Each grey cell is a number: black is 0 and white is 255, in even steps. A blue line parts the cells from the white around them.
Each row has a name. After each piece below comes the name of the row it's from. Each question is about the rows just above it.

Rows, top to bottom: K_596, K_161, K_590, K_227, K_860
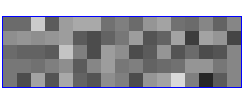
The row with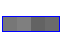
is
K_227
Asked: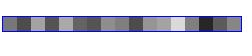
K_860
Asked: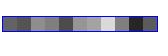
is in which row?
K_860
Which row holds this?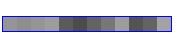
K_161
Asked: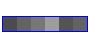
K_161
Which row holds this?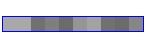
K_596
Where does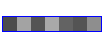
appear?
K_860

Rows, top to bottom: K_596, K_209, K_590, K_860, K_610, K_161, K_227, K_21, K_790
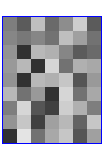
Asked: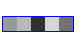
K_860
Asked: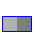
K_227
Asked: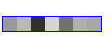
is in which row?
K_860
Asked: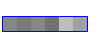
K_209
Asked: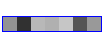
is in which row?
K_610

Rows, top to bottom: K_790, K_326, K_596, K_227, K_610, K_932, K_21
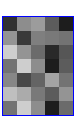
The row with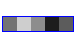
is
K_227
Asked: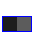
K_227
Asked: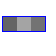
K_610

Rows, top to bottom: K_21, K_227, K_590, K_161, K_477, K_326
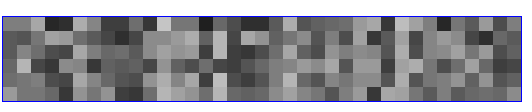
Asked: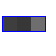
K_326
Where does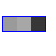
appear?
K_21
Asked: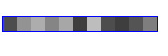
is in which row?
K_477
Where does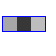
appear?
K_21
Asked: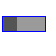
K_161
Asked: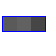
K_161

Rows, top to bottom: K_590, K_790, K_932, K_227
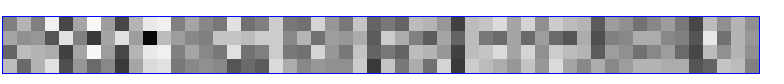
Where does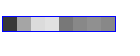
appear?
K_227
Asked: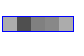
K_790
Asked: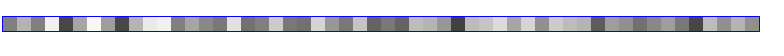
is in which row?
K_590
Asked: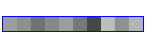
K_590
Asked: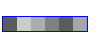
K_790
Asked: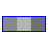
K_790

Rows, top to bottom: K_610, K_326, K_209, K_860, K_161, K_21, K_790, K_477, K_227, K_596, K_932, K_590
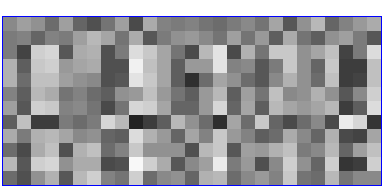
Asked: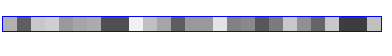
K_860
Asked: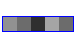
K_477

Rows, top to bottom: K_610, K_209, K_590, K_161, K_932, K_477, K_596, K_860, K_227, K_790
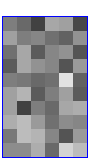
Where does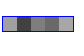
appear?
K_596
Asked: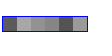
K_161

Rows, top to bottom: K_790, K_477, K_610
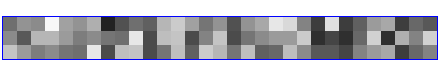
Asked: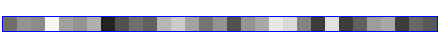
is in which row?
K_790
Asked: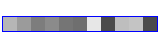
K_477
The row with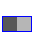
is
K_477
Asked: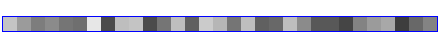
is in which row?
K_610
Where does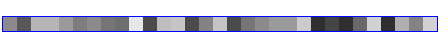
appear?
K_477
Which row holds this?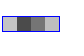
K_610
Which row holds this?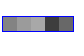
K_610

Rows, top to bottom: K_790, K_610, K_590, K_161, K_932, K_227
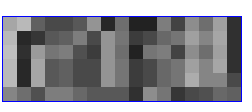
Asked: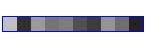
K_590
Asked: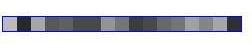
K_161

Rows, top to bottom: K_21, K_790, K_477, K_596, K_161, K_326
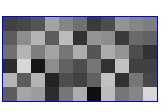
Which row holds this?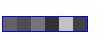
K_596
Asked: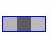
K_790
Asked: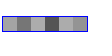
K_477

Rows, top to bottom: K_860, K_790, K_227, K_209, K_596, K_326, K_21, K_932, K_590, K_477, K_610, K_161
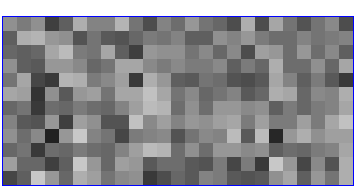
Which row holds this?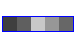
K_610
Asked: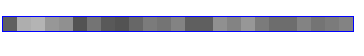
K_790
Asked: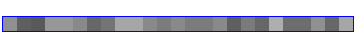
K_209
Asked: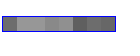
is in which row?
K_477
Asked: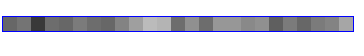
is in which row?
K_21
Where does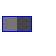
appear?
K_590

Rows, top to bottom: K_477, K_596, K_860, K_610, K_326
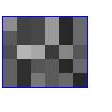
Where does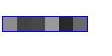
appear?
K_477

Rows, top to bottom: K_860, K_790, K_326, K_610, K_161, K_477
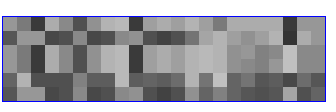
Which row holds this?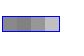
K_610
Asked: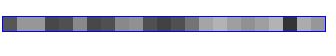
K_790
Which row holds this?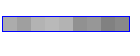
K_326
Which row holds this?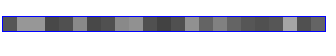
K_477
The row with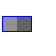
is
K_477
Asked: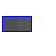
K_477

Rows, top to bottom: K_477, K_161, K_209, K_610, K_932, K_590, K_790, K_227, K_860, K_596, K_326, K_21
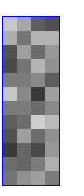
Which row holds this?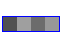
K_209
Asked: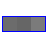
K_326
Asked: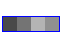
K_610
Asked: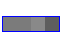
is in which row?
K_932
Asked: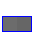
K_326
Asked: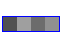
K_860

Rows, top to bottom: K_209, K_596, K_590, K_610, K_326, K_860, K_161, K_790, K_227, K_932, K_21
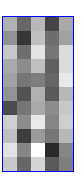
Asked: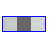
K_21
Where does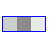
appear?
K_790

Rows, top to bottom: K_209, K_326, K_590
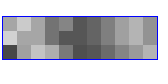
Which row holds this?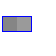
K_590
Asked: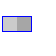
K_209
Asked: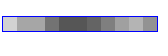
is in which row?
K_326

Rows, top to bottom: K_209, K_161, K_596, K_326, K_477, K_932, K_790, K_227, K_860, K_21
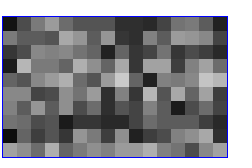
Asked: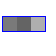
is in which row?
K_326
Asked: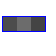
K_790
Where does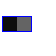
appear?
K_860

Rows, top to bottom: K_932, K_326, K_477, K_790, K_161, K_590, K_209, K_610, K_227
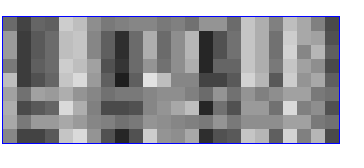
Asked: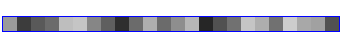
K_326
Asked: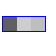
K_932
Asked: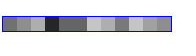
K_790
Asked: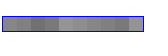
K_610

